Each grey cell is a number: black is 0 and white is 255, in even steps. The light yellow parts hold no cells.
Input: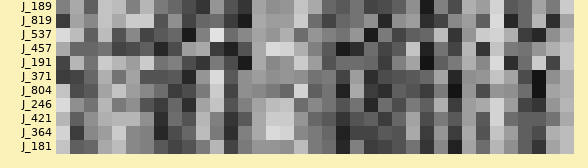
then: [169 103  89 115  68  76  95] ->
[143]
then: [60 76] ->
[122]

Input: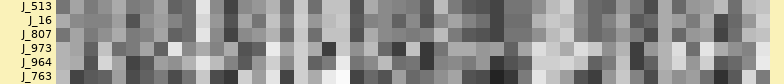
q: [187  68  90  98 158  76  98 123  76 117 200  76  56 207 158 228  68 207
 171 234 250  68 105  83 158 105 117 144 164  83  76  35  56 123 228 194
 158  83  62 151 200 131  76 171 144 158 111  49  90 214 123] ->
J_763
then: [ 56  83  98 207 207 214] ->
[194]
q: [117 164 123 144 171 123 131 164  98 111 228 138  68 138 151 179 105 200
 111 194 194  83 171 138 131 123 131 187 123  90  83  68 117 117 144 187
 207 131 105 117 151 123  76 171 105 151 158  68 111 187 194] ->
J_807
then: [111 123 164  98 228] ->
[138]
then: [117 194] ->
[123]
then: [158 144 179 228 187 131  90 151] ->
[207]

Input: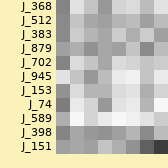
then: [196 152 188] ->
[234]
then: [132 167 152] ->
[146]
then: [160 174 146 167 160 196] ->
[138]
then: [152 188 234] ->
[240]
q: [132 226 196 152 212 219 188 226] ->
J_368
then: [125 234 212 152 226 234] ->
[181]
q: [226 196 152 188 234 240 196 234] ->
J_945

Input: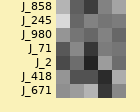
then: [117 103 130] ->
[103]
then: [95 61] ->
[130]
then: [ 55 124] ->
[117]
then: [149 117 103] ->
[130]
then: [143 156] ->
[180]
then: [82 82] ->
[43]
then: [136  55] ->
[124]

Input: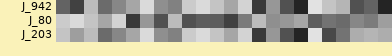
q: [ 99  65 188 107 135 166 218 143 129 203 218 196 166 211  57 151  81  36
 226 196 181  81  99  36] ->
J_942
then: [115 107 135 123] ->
[158]
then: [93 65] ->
[123]

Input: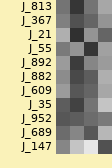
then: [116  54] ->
[116]
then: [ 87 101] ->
[167]
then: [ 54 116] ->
[167]

